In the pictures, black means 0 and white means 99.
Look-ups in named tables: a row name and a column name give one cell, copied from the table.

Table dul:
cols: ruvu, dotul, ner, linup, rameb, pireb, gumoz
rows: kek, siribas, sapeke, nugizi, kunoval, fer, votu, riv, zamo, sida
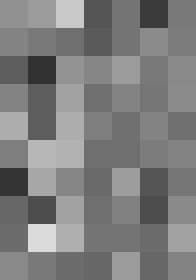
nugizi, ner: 63
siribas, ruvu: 51
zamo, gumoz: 63
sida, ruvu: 53
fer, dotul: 71
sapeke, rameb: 60
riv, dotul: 30
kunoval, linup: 49
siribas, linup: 35
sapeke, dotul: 19
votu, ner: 52
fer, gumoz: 51
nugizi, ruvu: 51
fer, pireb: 48
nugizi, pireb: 46
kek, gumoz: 47
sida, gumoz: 51
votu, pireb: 33
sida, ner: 42
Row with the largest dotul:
zamo

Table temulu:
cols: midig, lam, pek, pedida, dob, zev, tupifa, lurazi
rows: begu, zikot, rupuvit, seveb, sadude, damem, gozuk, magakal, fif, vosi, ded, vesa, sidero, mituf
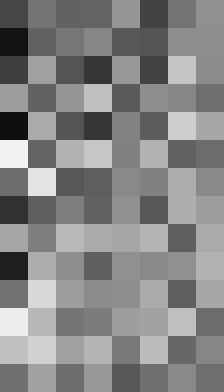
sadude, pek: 33
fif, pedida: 66
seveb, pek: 58
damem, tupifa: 38
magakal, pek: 49
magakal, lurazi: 61
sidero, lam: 81
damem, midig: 94
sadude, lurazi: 65
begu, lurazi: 56
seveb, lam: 38
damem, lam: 39
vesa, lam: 71
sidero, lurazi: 52
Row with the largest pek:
fif

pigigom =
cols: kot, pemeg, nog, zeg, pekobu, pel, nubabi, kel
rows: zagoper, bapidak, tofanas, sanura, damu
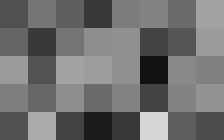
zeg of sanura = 41
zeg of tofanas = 61
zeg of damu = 11
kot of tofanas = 60
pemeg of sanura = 40
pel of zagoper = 51
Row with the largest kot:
tofanas

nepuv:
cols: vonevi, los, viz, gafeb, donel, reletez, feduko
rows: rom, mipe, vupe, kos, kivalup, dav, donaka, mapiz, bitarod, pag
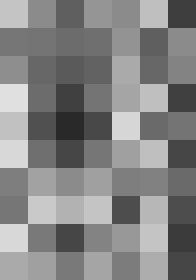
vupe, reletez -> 40
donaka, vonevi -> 49
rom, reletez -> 74
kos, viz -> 25
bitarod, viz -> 27
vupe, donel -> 66
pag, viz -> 47
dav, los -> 43
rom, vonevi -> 76
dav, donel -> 62
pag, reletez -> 67
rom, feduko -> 24
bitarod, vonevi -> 84
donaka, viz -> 54
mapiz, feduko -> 30
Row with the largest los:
mapiz

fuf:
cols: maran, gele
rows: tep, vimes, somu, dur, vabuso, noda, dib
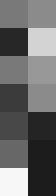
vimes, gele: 82
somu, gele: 59
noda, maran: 40
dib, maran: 96
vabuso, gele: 14
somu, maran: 47
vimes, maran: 15
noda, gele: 11
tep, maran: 47
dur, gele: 54
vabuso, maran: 28

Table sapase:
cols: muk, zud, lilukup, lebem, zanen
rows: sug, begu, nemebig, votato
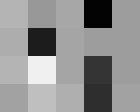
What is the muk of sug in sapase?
70
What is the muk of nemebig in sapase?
70
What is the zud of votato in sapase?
74
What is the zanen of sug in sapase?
61
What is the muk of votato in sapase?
63
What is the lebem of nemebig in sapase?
20
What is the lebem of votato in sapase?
18
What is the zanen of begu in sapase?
61
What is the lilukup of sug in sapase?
65
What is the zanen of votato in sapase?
63
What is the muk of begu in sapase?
67
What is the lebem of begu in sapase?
61
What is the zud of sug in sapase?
59
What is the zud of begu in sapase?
11
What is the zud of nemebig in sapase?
93
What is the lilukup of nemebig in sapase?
64
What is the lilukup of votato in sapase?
68
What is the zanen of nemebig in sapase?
61
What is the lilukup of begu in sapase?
64
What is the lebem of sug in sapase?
1

